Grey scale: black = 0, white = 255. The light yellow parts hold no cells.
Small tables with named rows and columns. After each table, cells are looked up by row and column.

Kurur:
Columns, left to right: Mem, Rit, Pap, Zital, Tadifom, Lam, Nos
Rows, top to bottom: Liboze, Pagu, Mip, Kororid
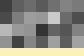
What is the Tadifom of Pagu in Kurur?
202
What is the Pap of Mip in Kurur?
147
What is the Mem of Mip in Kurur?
184
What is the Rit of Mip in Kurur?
153
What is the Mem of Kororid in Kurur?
146
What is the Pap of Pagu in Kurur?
157
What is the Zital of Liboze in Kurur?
90
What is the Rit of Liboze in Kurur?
95
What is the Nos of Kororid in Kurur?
162
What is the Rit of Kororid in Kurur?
66
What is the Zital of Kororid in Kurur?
90
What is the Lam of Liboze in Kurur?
131
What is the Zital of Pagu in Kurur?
152
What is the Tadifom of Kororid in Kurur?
159
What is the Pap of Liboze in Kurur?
108
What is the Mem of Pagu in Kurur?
74
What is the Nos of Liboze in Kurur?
122
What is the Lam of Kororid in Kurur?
93
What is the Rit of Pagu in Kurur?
125
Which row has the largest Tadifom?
Pagu

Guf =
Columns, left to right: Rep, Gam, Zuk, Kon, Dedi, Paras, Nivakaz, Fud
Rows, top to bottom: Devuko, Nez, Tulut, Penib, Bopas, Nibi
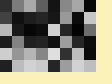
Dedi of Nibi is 37
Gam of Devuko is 124
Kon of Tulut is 13
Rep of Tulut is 185
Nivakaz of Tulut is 3
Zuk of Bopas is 181
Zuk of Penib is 32
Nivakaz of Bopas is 189
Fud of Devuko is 7

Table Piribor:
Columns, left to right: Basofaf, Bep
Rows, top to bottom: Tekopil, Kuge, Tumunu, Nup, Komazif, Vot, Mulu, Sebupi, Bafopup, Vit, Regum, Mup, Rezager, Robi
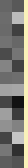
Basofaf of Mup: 68
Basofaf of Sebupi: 163
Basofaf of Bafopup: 69
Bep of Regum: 130
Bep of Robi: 83
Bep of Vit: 60

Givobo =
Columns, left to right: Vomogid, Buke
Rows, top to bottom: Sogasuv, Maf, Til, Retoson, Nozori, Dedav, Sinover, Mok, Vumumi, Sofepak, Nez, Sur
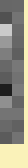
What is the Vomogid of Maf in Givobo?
81
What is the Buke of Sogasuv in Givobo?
104
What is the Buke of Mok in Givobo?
123
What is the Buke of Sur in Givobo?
115
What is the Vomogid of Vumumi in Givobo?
144
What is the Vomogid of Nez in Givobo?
105
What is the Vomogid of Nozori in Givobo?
126
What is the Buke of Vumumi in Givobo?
100
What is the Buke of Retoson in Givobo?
103
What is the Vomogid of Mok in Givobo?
29
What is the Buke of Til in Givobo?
106
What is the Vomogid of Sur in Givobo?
91
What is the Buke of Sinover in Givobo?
114
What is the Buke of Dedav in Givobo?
120
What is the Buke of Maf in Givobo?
116
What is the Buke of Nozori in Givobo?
95
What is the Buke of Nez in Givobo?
97
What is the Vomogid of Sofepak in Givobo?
116
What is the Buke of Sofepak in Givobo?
116
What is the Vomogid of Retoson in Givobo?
153

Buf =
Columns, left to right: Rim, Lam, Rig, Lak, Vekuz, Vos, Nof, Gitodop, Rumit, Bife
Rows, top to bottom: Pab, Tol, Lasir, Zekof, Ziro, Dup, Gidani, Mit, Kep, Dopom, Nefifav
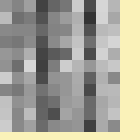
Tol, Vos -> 156
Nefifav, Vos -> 144
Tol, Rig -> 123
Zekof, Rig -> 139
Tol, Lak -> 82
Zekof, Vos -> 167
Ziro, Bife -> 173
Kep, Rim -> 193
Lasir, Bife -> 191
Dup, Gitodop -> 151

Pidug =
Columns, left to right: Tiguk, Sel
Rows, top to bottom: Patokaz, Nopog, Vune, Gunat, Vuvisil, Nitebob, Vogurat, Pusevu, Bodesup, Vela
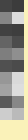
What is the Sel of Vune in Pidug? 62
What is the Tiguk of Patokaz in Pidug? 68
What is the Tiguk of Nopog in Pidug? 134
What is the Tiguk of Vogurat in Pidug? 151
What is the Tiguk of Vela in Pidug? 205
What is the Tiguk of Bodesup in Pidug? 89
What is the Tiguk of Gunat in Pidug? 100
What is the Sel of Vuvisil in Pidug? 143
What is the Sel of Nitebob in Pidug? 75
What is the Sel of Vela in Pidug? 186
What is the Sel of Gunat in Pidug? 76
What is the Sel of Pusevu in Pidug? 221
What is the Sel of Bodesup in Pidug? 135
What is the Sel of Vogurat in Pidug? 217
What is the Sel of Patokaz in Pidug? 60
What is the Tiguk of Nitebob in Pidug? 80
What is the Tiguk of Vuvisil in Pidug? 126
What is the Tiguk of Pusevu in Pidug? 162

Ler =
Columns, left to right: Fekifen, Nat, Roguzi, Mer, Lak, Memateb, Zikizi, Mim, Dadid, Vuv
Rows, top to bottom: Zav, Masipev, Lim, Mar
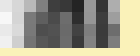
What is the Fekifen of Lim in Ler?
233
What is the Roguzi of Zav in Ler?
185
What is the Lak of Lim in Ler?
82
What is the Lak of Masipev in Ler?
75
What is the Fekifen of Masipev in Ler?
247
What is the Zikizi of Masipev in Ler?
46
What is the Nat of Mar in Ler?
207
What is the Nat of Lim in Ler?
218
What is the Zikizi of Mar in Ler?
58
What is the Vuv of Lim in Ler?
109
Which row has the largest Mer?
Zav

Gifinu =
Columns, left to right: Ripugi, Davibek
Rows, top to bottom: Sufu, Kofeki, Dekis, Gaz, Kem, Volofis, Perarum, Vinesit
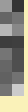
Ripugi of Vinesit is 115
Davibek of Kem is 77
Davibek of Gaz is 63
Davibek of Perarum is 114
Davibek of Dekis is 136
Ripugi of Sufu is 155
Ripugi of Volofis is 102
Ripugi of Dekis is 183
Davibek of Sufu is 52
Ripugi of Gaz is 61
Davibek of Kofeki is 116
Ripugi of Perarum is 97
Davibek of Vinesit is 203
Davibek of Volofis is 79
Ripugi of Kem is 117
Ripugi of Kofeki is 101

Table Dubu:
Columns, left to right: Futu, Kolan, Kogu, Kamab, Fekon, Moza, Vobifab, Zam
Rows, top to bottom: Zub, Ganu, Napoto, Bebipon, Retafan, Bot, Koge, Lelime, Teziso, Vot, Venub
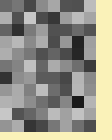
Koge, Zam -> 137
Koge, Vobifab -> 181
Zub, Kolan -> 118
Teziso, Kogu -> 141
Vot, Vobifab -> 194
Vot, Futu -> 199
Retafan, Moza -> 74
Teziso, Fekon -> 88
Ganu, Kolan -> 81
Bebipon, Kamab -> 173
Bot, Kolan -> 132
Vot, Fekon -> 187
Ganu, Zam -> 165
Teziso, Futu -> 178
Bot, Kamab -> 102
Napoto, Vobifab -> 106
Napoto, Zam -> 83
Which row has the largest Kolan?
Bebipon

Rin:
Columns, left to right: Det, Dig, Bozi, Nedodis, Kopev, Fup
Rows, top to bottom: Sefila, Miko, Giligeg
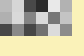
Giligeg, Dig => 137
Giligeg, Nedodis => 113
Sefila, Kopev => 233
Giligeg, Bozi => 70
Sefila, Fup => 178
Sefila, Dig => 214
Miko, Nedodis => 217
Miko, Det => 176
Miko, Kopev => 119
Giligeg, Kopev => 219
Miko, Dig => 217
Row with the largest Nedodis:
Miko

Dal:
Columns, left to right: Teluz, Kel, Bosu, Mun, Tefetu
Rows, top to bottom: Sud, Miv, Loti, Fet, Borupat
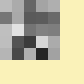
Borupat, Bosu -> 176
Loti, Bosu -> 116
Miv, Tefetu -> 106
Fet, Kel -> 83
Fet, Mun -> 214
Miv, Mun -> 92
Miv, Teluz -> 118
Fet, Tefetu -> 171
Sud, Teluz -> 188
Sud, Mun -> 164
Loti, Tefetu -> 126
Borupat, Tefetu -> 162
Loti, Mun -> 129
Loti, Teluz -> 191
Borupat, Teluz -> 181
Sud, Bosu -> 102
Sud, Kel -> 171

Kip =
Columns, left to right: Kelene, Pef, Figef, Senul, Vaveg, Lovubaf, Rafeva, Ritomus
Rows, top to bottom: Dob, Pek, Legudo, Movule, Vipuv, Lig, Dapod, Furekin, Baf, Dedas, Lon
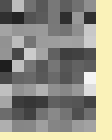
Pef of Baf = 60
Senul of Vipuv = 164
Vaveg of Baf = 96
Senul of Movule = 156
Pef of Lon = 134
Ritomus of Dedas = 111
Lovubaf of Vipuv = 62
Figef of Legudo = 152
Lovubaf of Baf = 88
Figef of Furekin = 154
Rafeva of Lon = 155
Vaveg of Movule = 157
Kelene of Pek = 48
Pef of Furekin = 145
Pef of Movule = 188
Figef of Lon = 135

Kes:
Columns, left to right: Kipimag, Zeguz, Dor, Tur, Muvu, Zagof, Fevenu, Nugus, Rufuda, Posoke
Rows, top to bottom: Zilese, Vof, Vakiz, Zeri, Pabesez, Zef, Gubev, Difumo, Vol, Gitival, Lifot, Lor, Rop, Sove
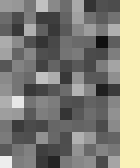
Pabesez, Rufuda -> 73
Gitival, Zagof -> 52
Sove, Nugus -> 142
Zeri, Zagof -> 113
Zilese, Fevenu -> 169
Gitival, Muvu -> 119
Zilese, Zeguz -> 151
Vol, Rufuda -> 93
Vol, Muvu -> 125
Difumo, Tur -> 67
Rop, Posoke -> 119
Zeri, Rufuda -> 16
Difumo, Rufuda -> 31
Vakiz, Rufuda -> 122
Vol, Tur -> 135
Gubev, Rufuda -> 88
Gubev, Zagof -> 56
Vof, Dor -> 125
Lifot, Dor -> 75
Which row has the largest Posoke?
Vakiz

